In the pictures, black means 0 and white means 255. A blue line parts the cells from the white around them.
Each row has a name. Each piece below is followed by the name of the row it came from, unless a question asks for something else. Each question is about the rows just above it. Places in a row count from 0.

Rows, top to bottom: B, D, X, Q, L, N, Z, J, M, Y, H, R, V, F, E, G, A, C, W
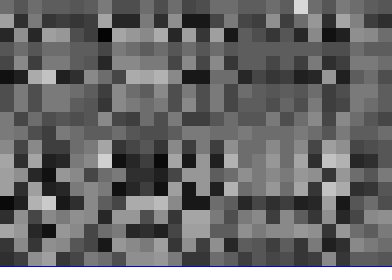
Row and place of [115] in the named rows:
Y, 1
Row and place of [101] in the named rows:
J, 20
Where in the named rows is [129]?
D, 25
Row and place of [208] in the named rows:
R, 7

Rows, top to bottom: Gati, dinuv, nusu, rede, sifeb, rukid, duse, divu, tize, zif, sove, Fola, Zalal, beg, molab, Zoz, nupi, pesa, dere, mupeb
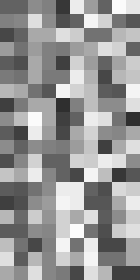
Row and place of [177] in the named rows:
rukid, 6
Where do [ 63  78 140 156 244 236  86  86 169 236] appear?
molab
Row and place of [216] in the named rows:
beg, 8
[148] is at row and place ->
Zoz, 3
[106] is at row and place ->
Zoz, 1
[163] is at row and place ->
sifeb, 8
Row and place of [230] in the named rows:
Gati, 9

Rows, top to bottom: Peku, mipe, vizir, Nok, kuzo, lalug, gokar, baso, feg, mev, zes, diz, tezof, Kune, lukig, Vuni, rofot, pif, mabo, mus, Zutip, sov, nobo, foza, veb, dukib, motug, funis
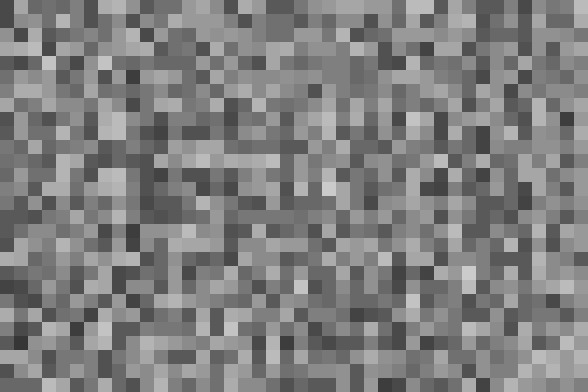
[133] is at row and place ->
vizir, 6
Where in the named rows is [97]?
dukib, 15
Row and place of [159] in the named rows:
zes, 12

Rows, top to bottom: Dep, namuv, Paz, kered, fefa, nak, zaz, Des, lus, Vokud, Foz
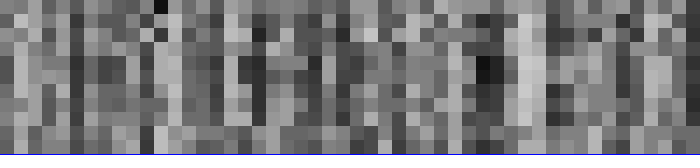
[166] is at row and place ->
Foz, 9
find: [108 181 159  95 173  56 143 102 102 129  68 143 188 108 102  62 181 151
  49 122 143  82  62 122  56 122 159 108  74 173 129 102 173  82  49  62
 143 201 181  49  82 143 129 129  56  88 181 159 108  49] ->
zaz
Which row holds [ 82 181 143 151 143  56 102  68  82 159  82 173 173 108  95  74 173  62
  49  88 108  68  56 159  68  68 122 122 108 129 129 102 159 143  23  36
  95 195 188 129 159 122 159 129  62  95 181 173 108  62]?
nak
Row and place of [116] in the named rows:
Des, 9
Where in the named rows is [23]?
nak, 34
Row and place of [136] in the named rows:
Vokud, 3

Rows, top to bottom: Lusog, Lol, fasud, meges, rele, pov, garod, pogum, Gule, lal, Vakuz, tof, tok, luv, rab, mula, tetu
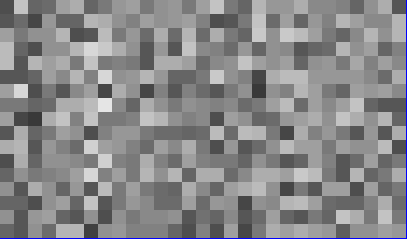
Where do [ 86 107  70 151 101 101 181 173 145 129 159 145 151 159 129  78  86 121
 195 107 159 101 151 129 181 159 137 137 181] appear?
Lol
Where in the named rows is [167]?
rele, 25
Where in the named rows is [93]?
tetu, 24
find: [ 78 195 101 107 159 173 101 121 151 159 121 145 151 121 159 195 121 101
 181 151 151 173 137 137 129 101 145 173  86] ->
Lusog
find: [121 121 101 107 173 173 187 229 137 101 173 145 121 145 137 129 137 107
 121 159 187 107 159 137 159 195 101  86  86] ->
pogum
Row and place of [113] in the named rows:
mula, 14

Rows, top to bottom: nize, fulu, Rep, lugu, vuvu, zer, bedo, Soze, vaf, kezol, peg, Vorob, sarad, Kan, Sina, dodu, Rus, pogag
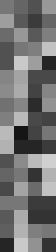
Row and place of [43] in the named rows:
Soze, 2
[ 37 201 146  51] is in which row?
pogag
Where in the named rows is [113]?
Soze, 0

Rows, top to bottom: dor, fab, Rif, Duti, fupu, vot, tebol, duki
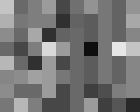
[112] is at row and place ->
dor, 5
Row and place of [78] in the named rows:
tebol, 7

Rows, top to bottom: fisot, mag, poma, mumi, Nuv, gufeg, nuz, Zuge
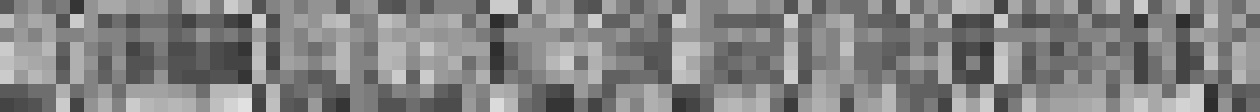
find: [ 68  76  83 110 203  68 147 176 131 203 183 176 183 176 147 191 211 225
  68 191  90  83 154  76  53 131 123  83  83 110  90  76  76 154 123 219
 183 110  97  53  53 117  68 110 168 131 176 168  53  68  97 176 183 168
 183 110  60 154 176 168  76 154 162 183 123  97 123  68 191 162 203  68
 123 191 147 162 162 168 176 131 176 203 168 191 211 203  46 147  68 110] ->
Zuge
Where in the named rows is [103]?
mag, 75
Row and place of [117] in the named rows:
Zuge, 41
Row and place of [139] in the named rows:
Nuv, 29
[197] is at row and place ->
mumi, 30
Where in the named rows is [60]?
Zuge, 56

